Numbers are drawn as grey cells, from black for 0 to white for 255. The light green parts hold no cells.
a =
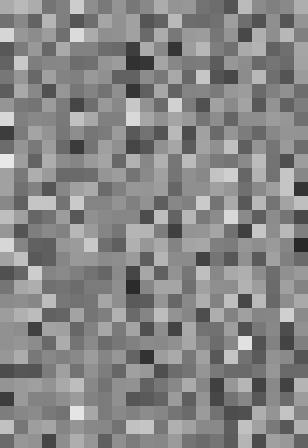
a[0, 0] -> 171
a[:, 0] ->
[171, 113, 214, 88, 99, 119, 93, 149, 216, 61, 108, 232, 161, 161, 136, 190, 150, 215, 162, 80, 117, 139, 157, 145, 145, 151, 76, 148, 61, 125, 193, 106]
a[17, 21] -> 40
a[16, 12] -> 64
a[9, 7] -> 123
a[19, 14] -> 191
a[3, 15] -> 126
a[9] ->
[61, 123, 164, 147, 119, 141, 118, 123, 155, 89, 114, 84, 185, 77, 161, 106, 149, 124, 103, 136, 148, 147]
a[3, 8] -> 106
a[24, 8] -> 119
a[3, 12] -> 53
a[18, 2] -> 89
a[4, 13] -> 122
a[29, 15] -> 114
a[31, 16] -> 92
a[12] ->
[161, 121, 174, 154, 105, 106, 109, 149, 157, 116, 138, 161, 117, 144, 136, 195, 207, 102, 179, 114, 197, 135]
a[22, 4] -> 101
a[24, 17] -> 225
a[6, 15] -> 122
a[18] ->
[162, 191, 89, 95, 134, 153, 151, 139, 141, 155, 94, 181, 140, 139, 67, 117, 87, 145, 90, 161, 128, 106]
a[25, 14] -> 161
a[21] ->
[139, 142, 135, 188, 119, 114, 118, 166, 142, 90, 92, 149, 103, 137, 174, 130, 191, 71, 186, 104, 141, 168]
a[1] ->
[113, 136, 99, 181, 127, 85, 110, 165, 145, 161, 85, 98, 185, 109, 107, 113, 158, 110, 82, 143, 86, 148]
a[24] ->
[145, 149, 140, 105, 172, 116, 138, 108, 119, 129, 139, 137, 144, 166, 132, 108, 135, 225, 82, 130, 67, 127]
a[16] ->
[150, 84, 126, 137, 130, 183, 155, 133, 118, 181, 180, 125, 64, 148, 149, 165, 113, 64, 198, 141, 185, 127]
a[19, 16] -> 169
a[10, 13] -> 92
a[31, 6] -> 150
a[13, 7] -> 107
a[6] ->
[93, 169, 136, 81, 150, 118, 131, 114, 143, 53, 96, 167, 99, 132, 134, 122, 151, 156, 106, 129, 144, 109]
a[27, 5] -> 189
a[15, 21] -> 73
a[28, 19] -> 139
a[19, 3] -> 132
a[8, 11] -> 145
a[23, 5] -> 103
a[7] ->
[149, 120, 116, 156, 123, 69, 110, 153, 136, 199, 146, 107, 209, 123, 80, 161, 138, 163, 88, 147, 98, 125]
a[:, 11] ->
[172, 98, 172, 136, 165, 120, 167, 107, 145, 84, 145, 176, 161, 157, 94, 189, 125, 169, 181, 96, 165, 149, 189, 142, 137, 157, 79, 118, 100, 134, 119, 135]

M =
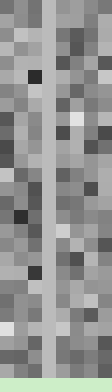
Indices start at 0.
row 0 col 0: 115
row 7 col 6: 121
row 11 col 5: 165
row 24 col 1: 149
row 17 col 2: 113
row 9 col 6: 128
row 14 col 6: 153
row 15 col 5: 123
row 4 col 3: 187
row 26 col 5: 123
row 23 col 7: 163
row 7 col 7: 140
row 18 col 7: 131
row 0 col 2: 115
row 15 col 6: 138
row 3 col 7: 180
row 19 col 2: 56
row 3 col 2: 162
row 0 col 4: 148
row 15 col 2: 111
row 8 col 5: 226
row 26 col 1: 129
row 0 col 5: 158
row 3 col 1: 146
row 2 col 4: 119
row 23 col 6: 169
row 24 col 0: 160
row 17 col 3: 187
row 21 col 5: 173
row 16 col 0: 153
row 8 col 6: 141
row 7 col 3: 187
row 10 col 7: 113
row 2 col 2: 180
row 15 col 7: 130
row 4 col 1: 178
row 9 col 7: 74

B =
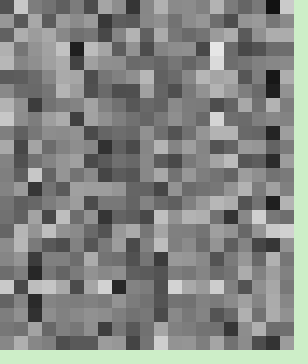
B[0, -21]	82
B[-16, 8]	109
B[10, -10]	180
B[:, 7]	[165, 56, 72, 165, 143, 118, 106, 129, 144, 101, 49, 90, 69, 157, 120, 53, 83, 122, 116, 136, 210, 123, 141, 62, 156]
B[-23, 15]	155
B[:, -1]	[202, 138, 172, 109, 138, 174, 146, 125, 131, 158, 123, 157, 122, 128, 179, 110, 209, 146, 118, 129, 120, 135, 145, 111, 156]
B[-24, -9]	114
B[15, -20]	97
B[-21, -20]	133
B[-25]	[82, 200, 125, 114, 95, 124, 76, 165, 141, 53, 135, 177, 138, 140, 129, 179, 123, 101, 121, 18, 202]
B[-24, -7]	150
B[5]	[91, 93, 107, 135, 170, 166, 77, 118, 129, 143, 183, 97, 107, 136, 182, 165, 170, 86, 127, 23, 174]
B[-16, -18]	141
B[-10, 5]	109
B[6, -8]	121
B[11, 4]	149
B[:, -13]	[141, 94, 133, 93, 142, 129, 78, 113, 127, 109, 96, 112, 92, 149, 120, 100, 152, 157, 112, 143, 40, 147, 127, 119, 151]
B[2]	[97, 174, 156, 169, 136, 112, 118, 72, 133, 179, 96, 171, 119, 106, 116, 155, 172, 90, 145, 173, 172]
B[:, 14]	[129, 150, 116, 72, 118, 182, 146, 123, 105, 149, 133, 135, 126, 114, 153, 175, 116, 108, 137, 133, 154, 130, 132, 115, 126]
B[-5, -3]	144
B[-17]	[199, 141, 125, 158, 172, 63, 162, 144, 127, 113, 101, 121, 143, 125, 105, 213, 111, 107, 127, 136, 131]
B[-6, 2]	39
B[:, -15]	[76, 154, 118, 188, 160, 77, 80, 163, 162, 74, 134, 74, 138, 157, 75, 146, 105, 85, 172, 146, 165, 129, 145, 143, 89]
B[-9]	[101, 181, 148, 190, 145, 138, 105, 83, 152, 170, 118, 165, 128, 127, 116, 159, 147, 103, 148, 200, 209]
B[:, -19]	[125, 168, 156, 147, 143, 107, 105, 60, 125, 119, 164, 114, 199, 54, 103, 163, 148, 122, 60, 39, 189, 42, 49, 163, 135]
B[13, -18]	115
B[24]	[135, 175, 135, 127, 78, 89, 89, 156, 151, 68, 116, 206, 147, 149, 126, 165, 113, 140, 77, 51, 156]
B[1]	[151, 89, 168, 91, 156, 139, 154, 56, 94, 90, 136, 144, 114, 140, 150, 110, 77, 148, 154, 118, 138]
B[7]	[179, 143, 60, 114, 124, 131, 163, 129, 113, 87, 105, 98, 138, 124, 123, 77, 100, 168, 113, 179, 125]

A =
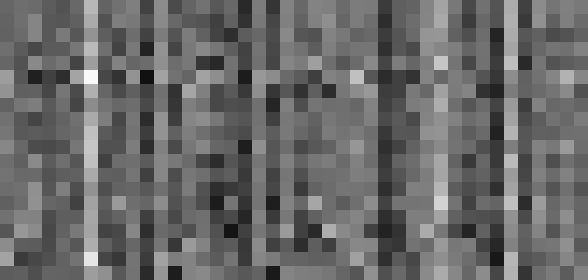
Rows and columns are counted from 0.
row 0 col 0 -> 102
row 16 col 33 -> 36
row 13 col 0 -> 109
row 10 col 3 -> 74
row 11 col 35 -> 57
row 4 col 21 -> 124
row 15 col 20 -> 120
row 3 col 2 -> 72
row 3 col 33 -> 101
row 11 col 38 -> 121
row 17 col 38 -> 115
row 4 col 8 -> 130
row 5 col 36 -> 141
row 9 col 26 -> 110
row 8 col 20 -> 120
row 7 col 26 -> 131
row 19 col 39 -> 123
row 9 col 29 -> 86
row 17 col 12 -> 55
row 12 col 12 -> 77
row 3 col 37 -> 78
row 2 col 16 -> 46
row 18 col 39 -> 105
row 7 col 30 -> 129
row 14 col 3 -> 102
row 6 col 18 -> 142
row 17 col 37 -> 94
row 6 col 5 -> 75
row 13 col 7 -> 79
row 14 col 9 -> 110
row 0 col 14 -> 114
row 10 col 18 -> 143
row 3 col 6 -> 186
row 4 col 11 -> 144
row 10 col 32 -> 115
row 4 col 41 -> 99
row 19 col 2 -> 79
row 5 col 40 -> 178
